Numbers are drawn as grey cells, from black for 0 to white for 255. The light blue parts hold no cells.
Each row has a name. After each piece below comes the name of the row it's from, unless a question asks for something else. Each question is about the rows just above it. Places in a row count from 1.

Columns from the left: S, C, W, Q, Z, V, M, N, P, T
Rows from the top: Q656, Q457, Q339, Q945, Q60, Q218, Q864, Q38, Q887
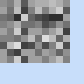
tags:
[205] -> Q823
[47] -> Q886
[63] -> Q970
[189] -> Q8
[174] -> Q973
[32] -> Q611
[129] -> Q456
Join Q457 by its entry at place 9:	Q823
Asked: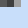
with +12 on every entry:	[101  75 172]
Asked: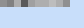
Q656
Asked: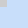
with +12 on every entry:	[217]
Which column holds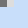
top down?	W

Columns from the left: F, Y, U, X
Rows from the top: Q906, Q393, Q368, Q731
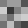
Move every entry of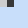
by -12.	[193  44]
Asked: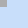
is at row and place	Q393, 4
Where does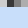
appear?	Q393
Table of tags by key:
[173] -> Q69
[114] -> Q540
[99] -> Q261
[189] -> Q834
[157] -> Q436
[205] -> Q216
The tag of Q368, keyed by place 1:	Q436
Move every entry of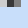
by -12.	[193  44 115]

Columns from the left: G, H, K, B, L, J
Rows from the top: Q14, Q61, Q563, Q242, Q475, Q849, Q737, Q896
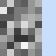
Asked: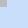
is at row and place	Q849, 6
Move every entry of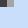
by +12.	[ 75 176]
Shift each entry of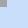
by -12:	[152]

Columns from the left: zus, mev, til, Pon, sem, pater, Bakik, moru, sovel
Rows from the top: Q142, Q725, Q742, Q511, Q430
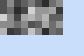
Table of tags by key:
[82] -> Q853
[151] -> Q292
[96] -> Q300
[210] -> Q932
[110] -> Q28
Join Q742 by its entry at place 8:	Q300
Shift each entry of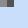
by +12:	[151  94]
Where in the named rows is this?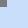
Q142, 5

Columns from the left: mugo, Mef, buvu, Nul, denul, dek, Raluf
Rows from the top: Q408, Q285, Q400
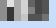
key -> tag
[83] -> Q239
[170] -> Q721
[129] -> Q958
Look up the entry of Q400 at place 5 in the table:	Q239
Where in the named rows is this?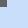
Q408, 5
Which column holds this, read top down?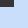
Mef
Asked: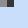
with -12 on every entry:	[130  42]
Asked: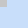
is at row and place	Q400, 4
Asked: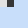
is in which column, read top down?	Mef

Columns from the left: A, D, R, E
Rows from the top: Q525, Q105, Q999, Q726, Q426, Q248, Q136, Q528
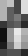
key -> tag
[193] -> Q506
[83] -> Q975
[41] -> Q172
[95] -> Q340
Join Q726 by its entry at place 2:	Q975
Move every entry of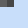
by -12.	[83 58]

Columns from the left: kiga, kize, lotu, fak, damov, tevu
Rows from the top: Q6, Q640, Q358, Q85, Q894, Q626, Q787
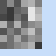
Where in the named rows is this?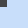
Q358, 1
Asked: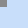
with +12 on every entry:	[150]
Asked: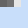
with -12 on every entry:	[ 88 101 218]
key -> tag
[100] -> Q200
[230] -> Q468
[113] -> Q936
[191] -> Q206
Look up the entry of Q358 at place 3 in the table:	Q936
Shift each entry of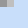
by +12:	[163 203]
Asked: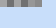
Q626

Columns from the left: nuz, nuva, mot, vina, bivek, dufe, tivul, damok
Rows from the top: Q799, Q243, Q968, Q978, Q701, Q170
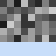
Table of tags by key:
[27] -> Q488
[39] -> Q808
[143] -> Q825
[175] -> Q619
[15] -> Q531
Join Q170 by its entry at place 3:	Q808
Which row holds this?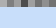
Q701
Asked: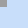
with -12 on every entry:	[147]

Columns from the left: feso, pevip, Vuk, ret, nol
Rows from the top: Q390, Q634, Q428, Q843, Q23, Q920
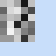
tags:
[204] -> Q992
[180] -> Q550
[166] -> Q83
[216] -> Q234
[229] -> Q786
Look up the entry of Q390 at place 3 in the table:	Q83
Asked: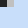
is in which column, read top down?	Vuk
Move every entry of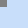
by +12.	[141]
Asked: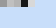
Q428
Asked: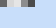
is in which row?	Q634
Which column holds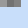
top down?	feso
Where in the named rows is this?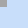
Q390, 3

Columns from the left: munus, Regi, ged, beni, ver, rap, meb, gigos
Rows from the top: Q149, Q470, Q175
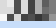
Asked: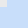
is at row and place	Q149, 2
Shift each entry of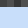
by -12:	[54 67 42 67]
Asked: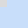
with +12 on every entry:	[231]
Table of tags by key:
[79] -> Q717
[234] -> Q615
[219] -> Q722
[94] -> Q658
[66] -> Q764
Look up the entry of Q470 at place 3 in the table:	Q717
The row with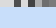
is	Q470
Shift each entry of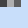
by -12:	[ 54 163  82]
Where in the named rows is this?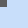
Q149, 7

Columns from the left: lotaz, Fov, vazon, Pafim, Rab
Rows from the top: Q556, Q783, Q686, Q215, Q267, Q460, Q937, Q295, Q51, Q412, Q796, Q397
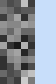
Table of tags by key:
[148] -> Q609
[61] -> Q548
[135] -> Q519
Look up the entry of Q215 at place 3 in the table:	Q519
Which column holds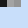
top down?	vazon
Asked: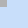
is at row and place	Q937, 4
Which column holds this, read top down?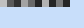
Pafim
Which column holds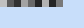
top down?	Pafim
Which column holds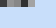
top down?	lotaz

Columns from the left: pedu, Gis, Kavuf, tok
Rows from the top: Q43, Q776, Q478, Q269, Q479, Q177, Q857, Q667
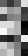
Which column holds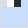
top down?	pedu
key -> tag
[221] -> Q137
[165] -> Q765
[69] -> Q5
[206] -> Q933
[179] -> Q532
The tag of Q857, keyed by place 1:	Q933
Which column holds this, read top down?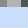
Kavuf
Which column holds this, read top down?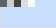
pedu

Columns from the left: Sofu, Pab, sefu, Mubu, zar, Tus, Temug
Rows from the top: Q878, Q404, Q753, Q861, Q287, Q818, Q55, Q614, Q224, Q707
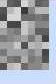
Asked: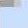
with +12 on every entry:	[173 173 210]
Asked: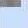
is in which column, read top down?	zar
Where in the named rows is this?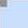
Q818, 3
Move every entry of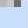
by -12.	[173 186  96]
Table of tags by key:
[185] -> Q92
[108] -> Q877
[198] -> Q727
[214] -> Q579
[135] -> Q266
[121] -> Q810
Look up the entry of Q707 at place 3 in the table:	Q727

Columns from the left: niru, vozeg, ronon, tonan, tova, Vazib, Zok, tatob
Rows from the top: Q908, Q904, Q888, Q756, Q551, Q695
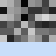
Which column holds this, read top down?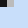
niru
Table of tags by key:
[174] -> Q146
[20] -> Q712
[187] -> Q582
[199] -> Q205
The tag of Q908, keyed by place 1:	Q582
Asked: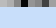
Q908

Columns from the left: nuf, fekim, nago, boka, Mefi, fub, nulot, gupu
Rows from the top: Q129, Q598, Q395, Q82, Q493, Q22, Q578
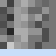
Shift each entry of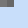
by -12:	[106  91]
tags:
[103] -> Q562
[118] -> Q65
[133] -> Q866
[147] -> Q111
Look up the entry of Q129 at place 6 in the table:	Q65
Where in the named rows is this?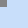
Q395, 5
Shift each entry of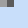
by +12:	[171 103]
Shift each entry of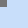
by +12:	[130]

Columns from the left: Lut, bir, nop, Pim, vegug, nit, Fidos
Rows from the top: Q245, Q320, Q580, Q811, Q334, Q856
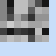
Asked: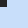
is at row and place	Q334, 5
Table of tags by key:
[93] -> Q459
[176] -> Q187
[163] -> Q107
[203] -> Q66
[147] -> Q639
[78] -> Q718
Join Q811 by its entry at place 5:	Q107
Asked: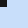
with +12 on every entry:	[34]
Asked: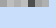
Q856
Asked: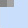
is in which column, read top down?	Lut
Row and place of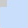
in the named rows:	Q811, 2
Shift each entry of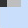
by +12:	[ 63 202 202]

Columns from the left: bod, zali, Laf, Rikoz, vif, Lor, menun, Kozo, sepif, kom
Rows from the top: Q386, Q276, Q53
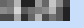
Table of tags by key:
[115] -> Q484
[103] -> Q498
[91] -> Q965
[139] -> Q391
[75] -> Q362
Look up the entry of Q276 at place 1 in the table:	Q391
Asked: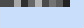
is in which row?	Q53
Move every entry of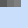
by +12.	[103 127 139]
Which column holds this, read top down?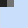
vif
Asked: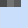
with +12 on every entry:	[ 87 127 103]
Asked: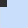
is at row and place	Q53, 4

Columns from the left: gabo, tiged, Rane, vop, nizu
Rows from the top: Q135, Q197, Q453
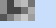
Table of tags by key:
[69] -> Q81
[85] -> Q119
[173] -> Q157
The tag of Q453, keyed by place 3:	Q157
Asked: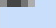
Q197

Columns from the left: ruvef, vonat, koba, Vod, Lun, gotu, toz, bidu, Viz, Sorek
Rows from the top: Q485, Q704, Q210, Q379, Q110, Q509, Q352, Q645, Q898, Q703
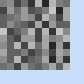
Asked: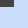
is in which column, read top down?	gotu
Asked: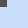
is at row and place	Q704, 5

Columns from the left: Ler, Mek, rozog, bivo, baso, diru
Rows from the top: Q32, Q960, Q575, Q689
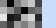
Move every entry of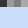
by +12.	[ 64 166 138 181]
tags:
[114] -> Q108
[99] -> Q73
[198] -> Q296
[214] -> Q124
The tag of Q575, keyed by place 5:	Q124
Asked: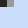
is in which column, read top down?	rozog

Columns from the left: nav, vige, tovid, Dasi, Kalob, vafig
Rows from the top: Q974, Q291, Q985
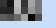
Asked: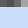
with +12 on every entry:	[105  92 117 176]
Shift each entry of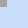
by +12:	[176]
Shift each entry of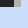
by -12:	[ 24  24 165]
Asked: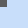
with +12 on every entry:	[105]
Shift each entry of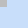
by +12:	[201]
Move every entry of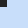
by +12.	[48]
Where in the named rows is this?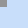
Q291, 5

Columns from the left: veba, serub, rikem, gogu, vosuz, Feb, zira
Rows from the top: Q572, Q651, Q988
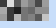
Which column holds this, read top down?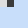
serub
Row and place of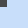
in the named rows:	Q572, 6
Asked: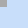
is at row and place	Q651, 1
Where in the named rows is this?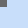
Q651, 5

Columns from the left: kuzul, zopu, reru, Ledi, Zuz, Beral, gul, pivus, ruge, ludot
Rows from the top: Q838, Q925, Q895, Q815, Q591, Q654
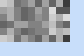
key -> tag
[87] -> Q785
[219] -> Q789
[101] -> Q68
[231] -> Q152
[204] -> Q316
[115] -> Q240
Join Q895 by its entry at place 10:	Q789
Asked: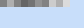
Q895
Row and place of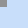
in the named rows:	Q895, 6

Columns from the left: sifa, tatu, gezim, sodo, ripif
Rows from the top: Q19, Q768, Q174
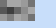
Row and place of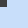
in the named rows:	Q768, 2
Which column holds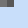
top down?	sifa
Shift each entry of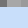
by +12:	[127 179 179 166]
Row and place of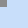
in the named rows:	Q768, 4

